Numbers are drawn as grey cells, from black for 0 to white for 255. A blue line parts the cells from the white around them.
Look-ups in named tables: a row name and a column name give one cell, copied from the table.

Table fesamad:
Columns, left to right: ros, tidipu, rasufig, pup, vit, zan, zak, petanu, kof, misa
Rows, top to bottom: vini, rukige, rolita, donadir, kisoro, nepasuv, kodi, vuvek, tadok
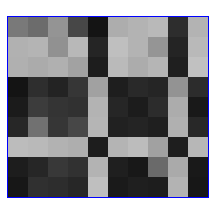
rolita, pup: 162
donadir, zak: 41
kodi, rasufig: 178
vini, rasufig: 148
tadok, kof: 179
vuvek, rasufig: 56
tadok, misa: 23
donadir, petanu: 37
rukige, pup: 184
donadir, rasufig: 35
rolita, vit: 29
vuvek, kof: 170
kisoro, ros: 27
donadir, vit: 161
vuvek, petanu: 106
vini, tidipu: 108
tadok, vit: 191
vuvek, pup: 49
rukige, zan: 191

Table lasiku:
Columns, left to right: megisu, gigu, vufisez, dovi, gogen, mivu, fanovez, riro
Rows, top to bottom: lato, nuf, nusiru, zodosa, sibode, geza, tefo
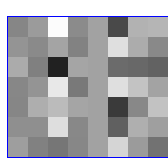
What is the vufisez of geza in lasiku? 222
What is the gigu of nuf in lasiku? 138
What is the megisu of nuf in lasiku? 148
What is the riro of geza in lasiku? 159
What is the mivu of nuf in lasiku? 223
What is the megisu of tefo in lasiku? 158
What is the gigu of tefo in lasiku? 129
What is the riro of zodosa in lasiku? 163

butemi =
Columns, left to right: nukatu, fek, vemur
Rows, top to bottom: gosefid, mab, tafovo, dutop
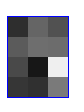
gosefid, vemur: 81
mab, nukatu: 91
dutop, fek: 48
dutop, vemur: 122
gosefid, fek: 101
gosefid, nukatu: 46
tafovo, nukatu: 73
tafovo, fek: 23
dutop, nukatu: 54
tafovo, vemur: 239
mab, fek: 110
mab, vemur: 108
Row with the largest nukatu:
mab

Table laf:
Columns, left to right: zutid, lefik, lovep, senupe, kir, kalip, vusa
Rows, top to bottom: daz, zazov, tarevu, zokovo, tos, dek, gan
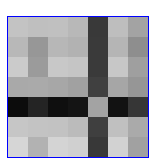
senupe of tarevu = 197
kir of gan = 56
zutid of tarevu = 203
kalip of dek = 192
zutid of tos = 12
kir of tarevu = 58
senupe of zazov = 178
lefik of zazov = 151
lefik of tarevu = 155
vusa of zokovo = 150
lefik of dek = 195
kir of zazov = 58
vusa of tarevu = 159
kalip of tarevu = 199
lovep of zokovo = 167
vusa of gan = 161

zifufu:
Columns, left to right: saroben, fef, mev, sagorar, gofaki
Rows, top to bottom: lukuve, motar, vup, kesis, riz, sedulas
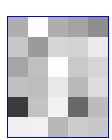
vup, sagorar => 201
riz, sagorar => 105
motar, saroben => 199
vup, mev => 253
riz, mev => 242
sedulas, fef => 241
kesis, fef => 189
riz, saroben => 59
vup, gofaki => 213
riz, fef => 194
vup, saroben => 165
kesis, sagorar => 185
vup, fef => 191
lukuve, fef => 254
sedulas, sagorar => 205
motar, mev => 214
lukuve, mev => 174
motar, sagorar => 211

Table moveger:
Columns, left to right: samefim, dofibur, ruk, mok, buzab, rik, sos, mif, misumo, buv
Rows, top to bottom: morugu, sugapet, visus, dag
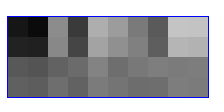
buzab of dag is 123
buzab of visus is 131
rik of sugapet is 144
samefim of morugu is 22
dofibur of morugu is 11
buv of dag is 123
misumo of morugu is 196
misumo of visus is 123
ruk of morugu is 140
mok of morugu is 58
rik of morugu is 156
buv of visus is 125
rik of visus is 110
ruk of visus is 98
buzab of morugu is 174
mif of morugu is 90
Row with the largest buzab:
morugu

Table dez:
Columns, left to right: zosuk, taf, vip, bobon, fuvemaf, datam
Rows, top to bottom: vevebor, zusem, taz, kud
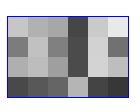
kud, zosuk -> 73
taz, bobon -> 75
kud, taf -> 88
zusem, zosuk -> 124
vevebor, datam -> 233
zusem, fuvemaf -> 210
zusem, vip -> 128
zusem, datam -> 113
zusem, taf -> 193
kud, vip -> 101
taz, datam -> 190
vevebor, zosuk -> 198
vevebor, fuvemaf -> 202
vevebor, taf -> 177
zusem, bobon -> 75
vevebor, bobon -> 70
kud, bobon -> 181
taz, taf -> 189
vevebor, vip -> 167
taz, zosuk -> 175

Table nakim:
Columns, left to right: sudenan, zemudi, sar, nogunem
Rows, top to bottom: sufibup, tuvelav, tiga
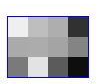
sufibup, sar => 174
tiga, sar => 91
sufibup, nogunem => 49
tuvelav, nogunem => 132
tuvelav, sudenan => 170
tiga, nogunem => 14
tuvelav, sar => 164
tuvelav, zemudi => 172
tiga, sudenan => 122
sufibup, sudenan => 239
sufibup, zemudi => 190
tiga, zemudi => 227
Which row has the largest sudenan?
sufibup

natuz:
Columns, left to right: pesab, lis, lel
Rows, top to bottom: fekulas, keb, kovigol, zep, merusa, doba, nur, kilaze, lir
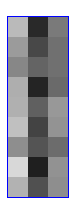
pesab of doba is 192
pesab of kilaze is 216
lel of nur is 108
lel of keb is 112
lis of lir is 80
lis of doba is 67
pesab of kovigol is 135
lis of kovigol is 100
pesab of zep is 174
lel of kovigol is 112
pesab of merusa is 176
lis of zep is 36
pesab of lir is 178
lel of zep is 106
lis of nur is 84
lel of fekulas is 122
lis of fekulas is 41

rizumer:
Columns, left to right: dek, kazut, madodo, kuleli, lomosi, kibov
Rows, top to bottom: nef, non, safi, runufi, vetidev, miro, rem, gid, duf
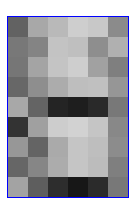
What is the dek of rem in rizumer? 151
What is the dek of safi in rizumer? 118
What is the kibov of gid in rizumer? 127
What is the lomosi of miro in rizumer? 197
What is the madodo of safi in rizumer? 196
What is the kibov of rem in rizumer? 140
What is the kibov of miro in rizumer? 136
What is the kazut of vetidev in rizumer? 100
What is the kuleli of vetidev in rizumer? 30
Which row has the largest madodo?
miro

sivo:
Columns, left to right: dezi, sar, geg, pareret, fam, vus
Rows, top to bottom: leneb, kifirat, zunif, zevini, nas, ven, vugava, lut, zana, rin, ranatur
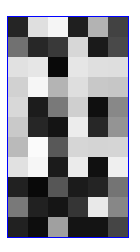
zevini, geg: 180
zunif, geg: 9
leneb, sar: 223
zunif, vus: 222
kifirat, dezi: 113
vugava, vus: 213
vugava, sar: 251
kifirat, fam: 26
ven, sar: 38
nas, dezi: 216

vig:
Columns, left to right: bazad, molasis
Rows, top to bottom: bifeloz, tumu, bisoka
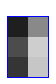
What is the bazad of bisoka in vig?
53
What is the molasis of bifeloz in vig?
137
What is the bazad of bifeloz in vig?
31
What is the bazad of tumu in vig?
76
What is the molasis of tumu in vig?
206
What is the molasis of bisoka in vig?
198

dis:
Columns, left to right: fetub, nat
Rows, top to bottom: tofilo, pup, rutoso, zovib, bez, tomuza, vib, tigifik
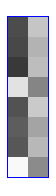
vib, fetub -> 87
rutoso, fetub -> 57
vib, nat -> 184
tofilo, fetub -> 76
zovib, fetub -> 226
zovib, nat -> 133
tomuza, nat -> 164

